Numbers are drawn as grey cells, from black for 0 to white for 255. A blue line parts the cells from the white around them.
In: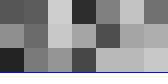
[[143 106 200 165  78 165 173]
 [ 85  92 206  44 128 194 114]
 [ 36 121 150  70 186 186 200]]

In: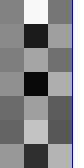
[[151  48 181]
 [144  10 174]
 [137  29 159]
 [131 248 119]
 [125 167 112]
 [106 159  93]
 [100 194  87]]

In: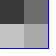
[[194 168]
 [ 56 109]]

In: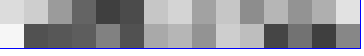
[[246  81  87  93 129  81 169 182 147 206 190  69 114  63 135]
 [220 206 155 100  63  75 198 212 162 198 141 182 147 175 226]]

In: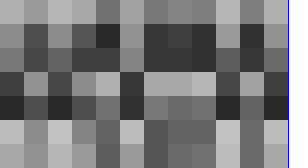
[[188 140 194 132  99 188  85  99  99 194 106 188]
 [176 154 182 168 113 162 120 132 126 182 126 176]
 [168 146 182 154  93 154  85 106 113 188 106 168]
 [140  78 140  85  41 146  55  63  49 154  49 146]
 [120  71  99  63  63 132  55  55  49  93  55 106]
 [ 63 146  71 140 176  55 168 168 182  71 162  63]
 [ 41  78  41  78 113  49 120 106 113  41  99  41]]

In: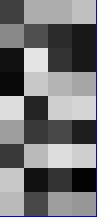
[[221  36 207 213]
 [200  17  51   3]
 [186  72 158 151]
 [158  57  72  30]
 [137  79  43  24]
 [ 64 173 173 192]
 [ 57 186 221 207]
 [ 17 228  51  24]
 [  9 200 180 166]]

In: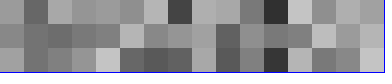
[[161 115 128 149 196 103  89  97 168  89 128  54 181 121 136 196]
 [155 103 168 149 155 143 181  68 175 168 121  48 196 143 175 161]
 [136 115 109 121 128 181 136 149 161  97 143 121 128 189 155 181]]

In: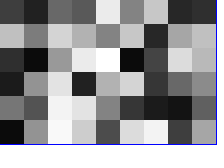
[[192 124 212 178 131 199  39 166 192]
 [118  83 243 227 131  54  27  19  96]
 [ 62  33 104  89 235 131 199  39  47]
 [ 47  11 153 235 255  11  68 220 185]
 [ 27 147 227  33 178 212  54 104 139]
 [ 11 147 249 205  76 220 243  62 166]]
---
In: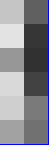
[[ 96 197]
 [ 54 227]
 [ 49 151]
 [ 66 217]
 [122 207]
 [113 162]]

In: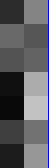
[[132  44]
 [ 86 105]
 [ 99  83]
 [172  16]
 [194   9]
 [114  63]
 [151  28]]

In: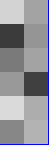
[[163 211]
 [149  59]
 [163 122]
 [ 64 153]
 [173 218]
 [179 135]]

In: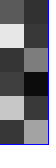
[[ 49  90]
 [ 56 231]
 [125  53]
 [ 12  63]
 [ 57 199]
 [163  55]]

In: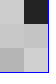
[[ 35 205]
 [196 200]
 [208 181]]

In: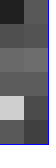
[[ 88  32]
 [ 83  79]
 [109 105]
 [ 92  92]
 [ 75 207]
 [ 64  89]]
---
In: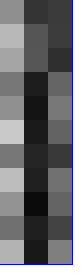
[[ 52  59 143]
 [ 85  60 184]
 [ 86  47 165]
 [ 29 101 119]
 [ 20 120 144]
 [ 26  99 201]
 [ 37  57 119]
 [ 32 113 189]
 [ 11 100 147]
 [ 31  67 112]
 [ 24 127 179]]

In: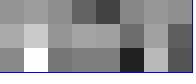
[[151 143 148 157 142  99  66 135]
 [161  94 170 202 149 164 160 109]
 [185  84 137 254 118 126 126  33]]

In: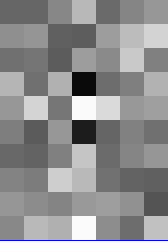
[[133 151 102 102 135 184 106]
 [188 211 143 149  96  93 157]
 [201 128 112 117  92 157 138]
 [127 178 181 112 177  10 109]
 [152 159 151 212 118 250 218]
 [129 112 126  91 151  28 101]
 [133 150 104  99 128 197 107]
 [ 99  96 131 124 206 185 113]
 [145  84 150 140 132 153 158]
 [109 193 136 185 176 251 141]]

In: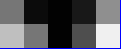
[[ 24 143 118  11   2]
 [ 78 240 191 118   2]]

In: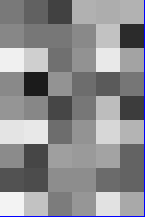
[[173 178 121  97  65 177]
 [194  43 135 119 119 137]
 [233 163 240 207 112 146]
 [ 90 118 137  27 147 109]
 [189  60 149 135  70 119]
 [215 180 228 232 109 147]
 [163  99 139  70 159 154]
 [107  99  82  76 141 141]
 [226 169 243 194 124 150]]

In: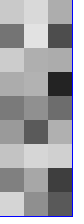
[[217 173 201]
 [226  77 116]
 [175 172 204]
 [178  35 172]
 [144 109 122]
 [ 90 176 154]
 [214 208 195]
 [167  62 128]
 [143  89 213]]

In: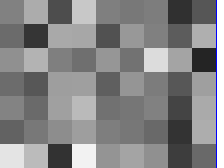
[[ 48  86 129 172  77 200 127 120 125]
 [ 92 175 107  53 169 167  81 152 128]
 [164  36 144 179 127 111 150 114 220]
 [ 87 159 108  87 158 159  95 149 124]
 [ 68 170 131 106 160 186 113 118 129]
 [ 51 173  98 120 141 158 126 119 105]
 [ 61 105 228 187  50 242 148 164 144]]
